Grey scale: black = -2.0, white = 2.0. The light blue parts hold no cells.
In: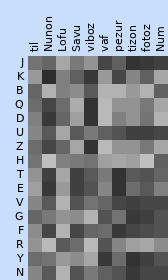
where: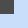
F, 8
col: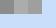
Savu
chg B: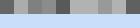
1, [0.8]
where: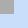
Q, 3

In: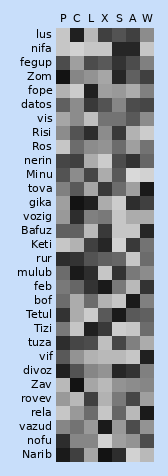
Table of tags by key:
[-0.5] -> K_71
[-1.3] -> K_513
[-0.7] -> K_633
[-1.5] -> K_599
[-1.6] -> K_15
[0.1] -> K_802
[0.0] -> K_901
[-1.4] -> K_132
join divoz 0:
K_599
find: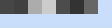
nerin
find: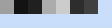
gika
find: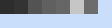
rur
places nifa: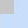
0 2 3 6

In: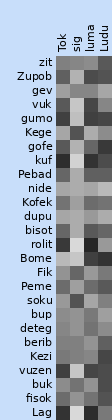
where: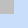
gumo, 1
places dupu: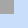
0
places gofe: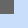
2
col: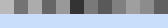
Ludu

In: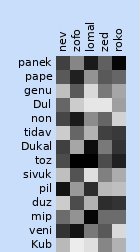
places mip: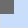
0 3 4
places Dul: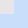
2 3
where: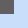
panek, 3
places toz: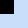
1 2
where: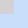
non, 4

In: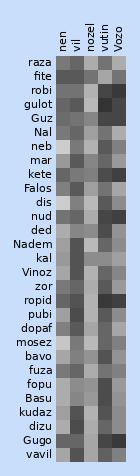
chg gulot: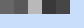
3, [-1.2]
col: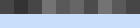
vutin
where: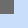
Guz, 0
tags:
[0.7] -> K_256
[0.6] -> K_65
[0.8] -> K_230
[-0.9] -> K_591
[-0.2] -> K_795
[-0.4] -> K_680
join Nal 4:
K_256
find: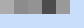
fopu
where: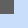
vavil, 3

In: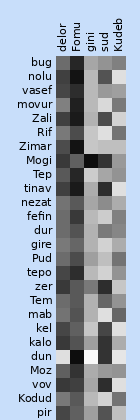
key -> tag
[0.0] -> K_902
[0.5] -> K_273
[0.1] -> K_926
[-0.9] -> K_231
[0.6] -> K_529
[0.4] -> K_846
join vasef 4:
K_273
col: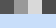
sud
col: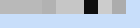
gini
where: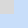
movur, 3

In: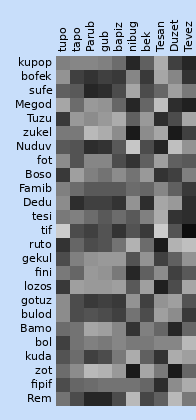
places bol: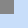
4 7 8
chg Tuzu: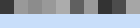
7, [-1.3]
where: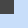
Rem, 6
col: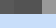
gub

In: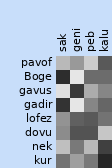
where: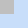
nek, 0
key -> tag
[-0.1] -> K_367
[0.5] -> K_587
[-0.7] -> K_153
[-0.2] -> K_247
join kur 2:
K_367
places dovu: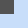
1 2
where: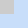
pavof, 2
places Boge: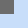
2 3
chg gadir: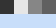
3, [-0.4]
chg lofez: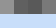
3, [-0.2]

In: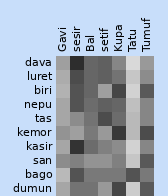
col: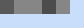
Tumuf
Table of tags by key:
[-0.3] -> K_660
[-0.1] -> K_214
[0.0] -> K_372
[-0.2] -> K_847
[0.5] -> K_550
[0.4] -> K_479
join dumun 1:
K_847
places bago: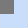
2 3 4 6
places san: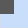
6
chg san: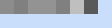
5, [1.1]
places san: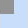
2 3

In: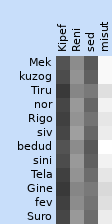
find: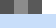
bedud
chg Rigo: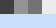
3, [1.6]

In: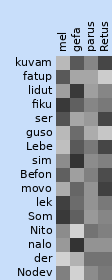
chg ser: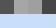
2, [0.4]
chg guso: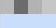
2, [0.7]
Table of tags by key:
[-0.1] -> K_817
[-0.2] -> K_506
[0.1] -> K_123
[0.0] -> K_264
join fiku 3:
K_817

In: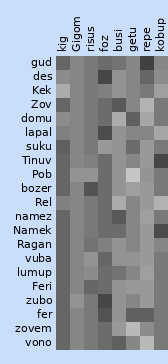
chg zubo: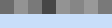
0, [-0.4]
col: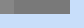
kobup
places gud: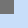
4
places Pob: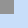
1 2 4 6
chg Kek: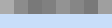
1, [0.1]
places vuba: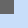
0 3

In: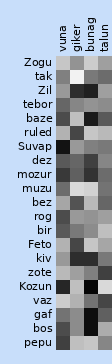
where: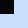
Kozun, 2
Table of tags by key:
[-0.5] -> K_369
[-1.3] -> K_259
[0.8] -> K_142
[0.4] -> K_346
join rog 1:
K_346

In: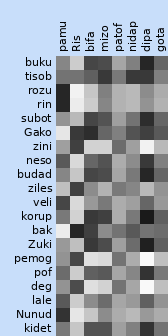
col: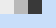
Ris
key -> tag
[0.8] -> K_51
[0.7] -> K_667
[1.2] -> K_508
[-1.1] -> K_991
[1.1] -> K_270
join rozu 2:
K_270
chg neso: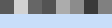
1, [1.4]
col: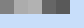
gota
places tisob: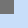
0 1

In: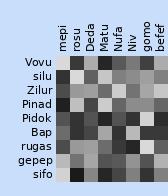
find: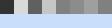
silu
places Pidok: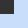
1 5
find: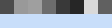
rugas
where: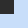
Pidok, 7
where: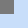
Vovu, 5
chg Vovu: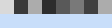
3, [-1.4]

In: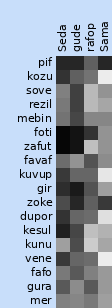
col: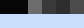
Seda
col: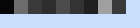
Seda
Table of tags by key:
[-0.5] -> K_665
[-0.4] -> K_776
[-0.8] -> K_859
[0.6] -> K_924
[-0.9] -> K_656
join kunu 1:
K_859
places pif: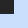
0 1 3
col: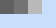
rafop
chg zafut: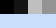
0, [-1.9]
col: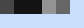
gude

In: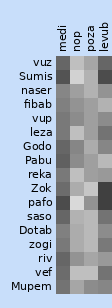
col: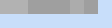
poza
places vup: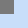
0
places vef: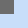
0
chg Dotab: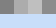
2, [0.9]
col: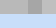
poza

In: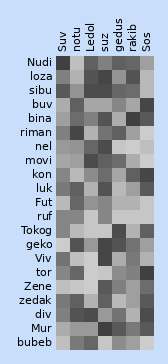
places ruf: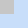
2 4 5 6
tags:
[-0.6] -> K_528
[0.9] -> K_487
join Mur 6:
K_528
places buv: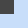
6
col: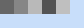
notu
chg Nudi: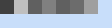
5, [-0.4]

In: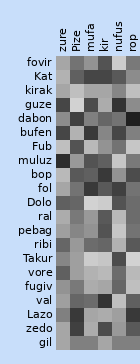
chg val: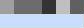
1, [-0.4]
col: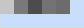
rop
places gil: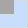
0 3
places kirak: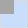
0 2 3
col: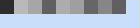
zure

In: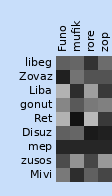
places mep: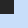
0 1 2 3
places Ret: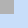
0
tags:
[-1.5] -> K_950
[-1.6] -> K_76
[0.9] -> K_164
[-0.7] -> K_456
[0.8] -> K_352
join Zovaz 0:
K_950
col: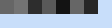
mufik
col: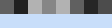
Funo
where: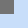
Zovaz, 1

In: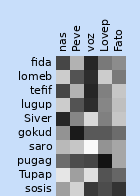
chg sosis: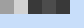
4, [-1.2]
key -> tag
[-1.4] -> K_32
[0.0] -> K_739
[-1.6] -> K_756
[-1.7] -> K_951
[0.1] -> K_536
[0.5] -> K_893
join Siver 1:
K_536
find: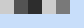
lomeb

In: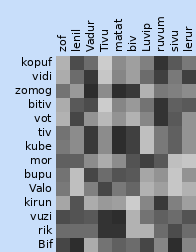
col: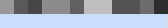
lenil
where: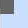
Valo, 5

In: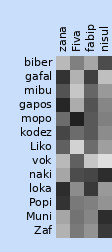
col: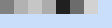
Fiva
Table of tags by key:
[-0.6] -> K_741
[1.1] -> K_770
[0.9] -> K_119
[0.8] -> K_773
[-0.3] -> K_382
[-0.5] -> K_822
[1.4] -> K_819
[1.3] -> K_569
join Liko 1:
K_569
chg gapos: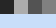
3, [0.1]
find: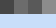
kodez

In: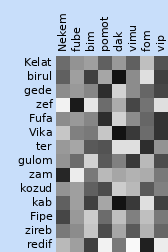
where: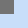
zef, 6
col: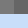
vip
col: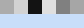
dak
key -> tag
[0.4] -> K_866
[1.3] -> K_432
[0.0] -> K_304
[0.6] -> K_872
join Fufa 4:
K_432
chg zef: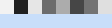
1, [-1.6]

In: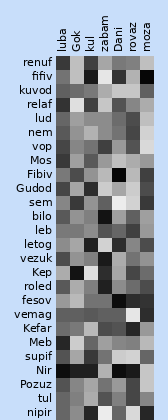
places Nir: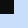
0 4
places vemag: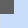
0 1 3 4

